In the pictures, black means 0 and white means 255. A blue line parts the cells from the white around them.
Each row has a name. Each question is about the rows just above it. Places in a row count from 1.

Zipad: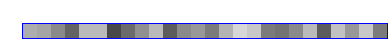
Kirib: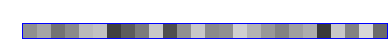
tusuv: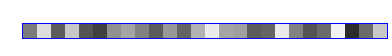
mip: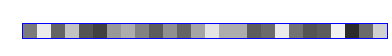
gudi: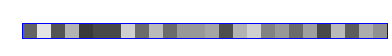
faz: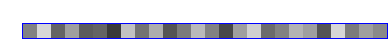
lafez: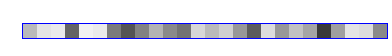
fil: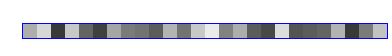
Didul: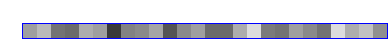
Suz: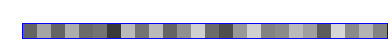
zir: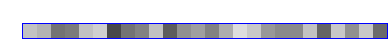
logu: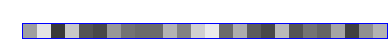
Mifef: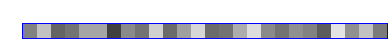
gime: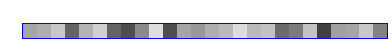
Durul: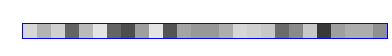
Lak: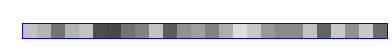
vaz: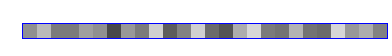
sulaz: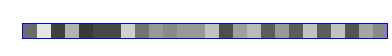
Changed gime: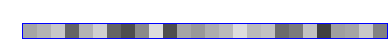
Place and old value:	2, [173]
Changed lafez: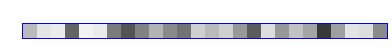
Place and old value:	13, [215]
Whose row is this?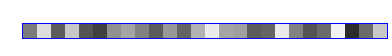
tusuv

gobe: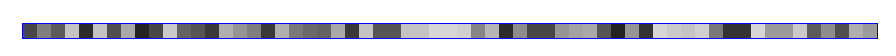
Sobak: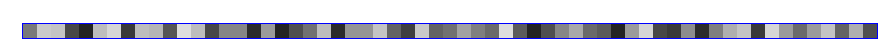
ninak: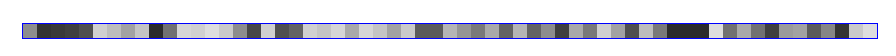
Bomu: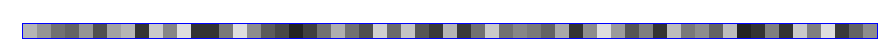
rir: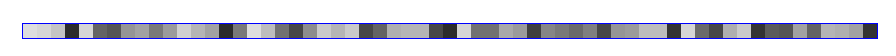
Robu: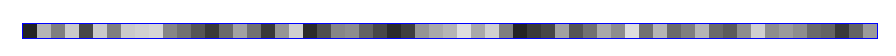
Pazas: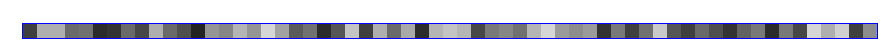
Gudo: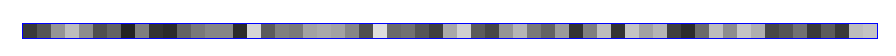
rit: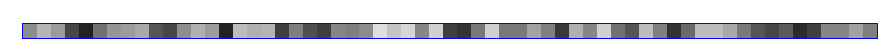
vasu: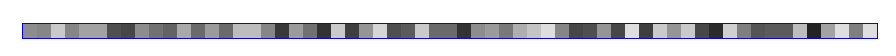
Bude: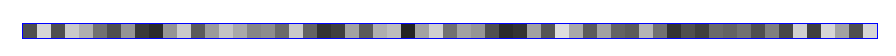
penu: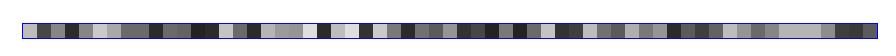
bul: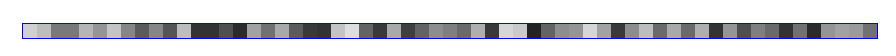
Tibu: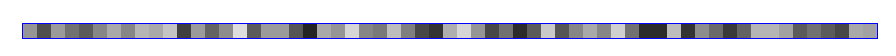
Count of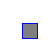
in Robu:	4
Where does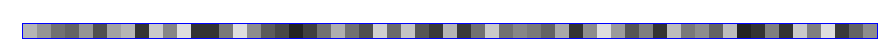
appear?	Bomu
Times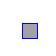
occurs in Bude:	6
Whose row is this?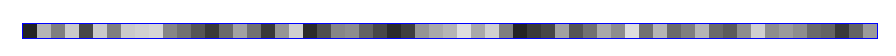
Robu
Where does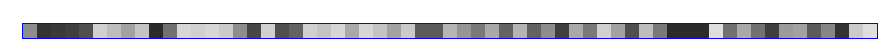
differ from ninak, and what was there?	14, [222]
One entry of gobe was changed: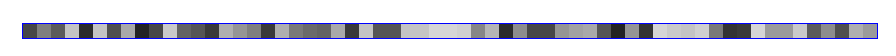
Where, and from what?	52, [51]
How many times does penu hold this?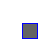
2

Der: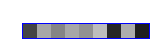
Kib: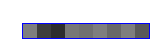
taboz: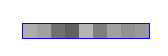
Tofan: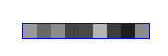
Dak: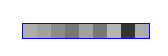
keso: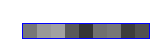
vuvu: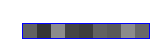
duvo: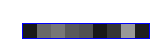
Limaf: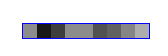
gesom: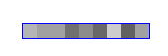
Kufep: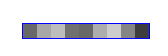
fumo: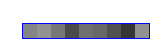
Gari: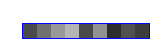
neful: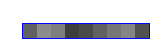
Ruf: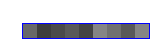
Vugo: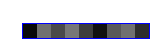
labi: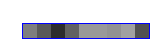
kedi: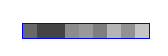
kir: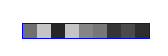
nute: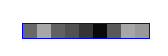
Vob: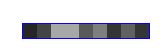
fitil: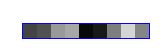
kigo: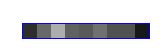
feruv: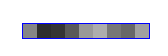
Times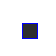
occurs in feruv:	1
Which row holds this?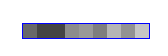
kedi

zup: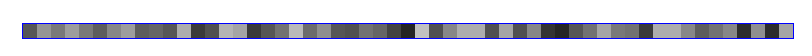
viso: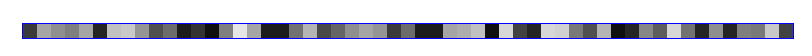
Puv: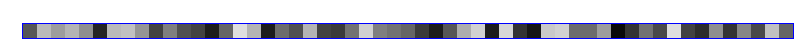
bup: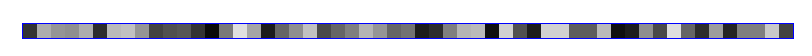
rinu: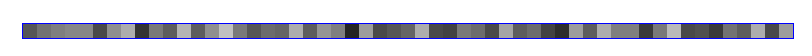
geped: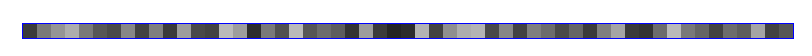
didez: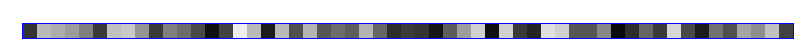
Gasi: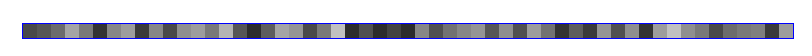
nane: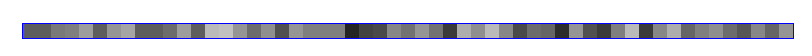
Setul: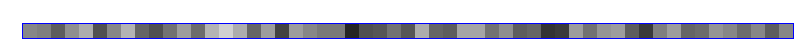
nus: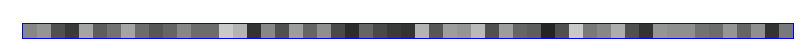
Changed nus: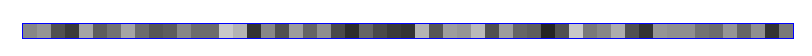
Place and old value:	11, [101]
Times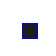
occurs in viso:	5
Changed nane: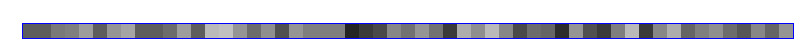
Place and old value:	25, [66]
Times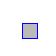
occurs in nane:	3
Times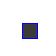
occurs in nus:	2
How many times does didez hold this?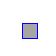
1
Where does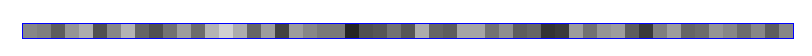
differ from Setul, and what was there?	4, [143]

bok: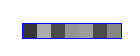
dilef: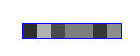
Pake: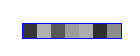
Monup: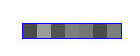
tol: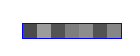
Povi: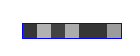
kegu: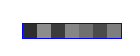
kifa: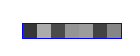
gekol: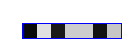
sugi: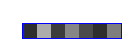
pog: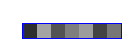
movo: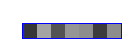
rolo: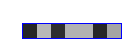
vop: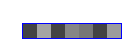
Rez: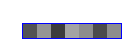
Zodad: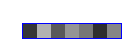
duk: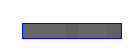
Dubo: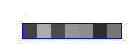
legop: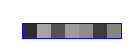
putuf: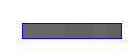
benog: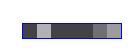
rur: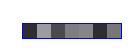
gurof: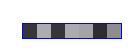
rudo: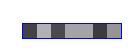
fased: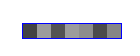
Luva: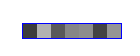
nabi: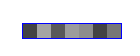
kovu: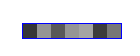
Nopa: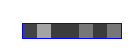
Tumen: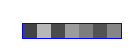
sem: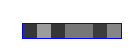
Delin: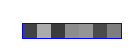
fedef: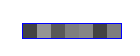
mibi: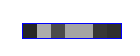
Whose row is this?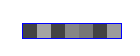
vop
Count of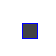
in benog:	4
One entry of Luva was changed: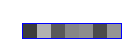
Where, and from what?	6, [67]
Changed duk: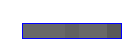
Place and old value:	7, [97]
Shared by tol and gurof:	[141]
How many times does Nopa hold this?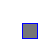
2

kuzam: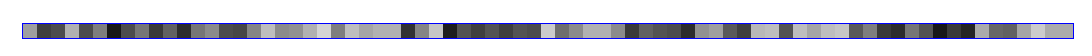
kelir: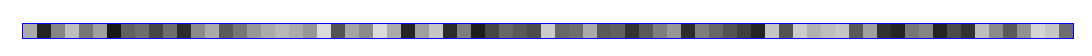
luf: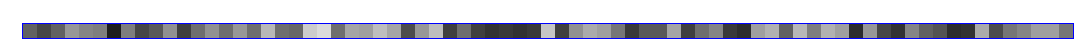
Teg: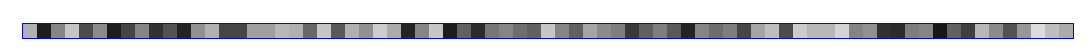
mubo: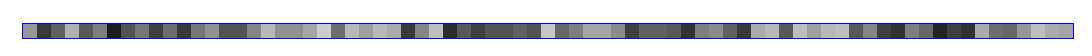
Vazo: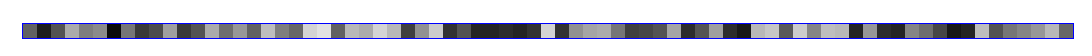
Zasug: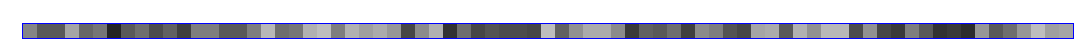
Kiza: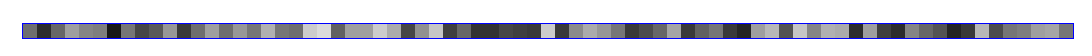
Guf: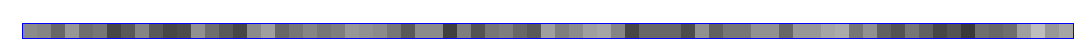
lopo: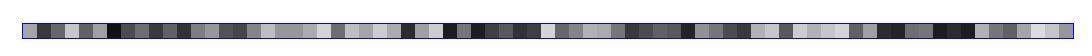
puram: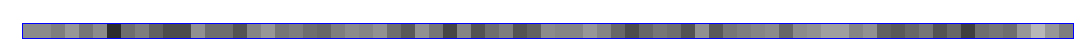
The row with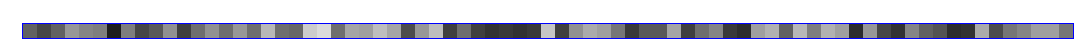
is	luf
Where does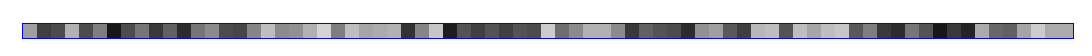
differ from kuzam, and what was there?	26, [177]
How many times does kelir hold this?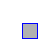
1
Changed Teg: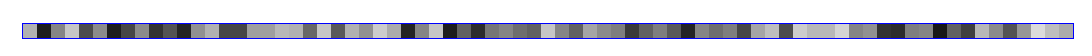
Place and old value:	9, [133]

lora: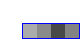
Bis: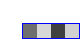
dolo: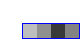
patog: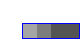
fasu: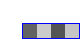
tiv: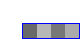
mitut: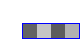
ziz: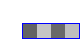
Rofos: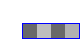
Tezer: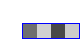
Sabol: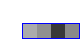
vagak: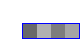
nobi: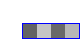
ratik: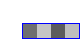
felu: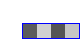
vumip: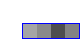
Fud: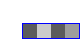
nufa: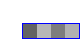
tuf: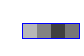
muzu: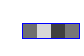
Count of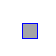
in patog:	1
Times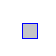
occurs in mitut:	1
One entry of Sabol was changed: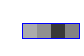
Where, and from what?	4, [138]

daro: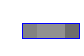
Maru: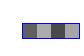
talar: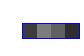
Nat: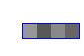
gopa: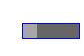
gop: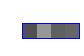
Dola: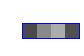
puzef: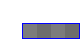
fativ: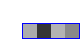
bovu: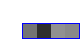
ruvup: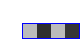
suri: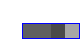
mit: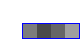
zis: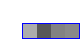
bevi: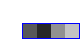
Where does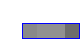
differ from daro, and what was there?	1, [130]
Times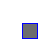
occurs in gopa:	0
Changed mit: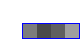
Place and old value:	3, [102]
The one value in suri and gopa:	[166]
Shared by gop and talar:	[96]
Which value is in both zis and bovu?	[137]
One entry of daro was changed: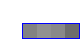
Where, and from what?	3, [145]

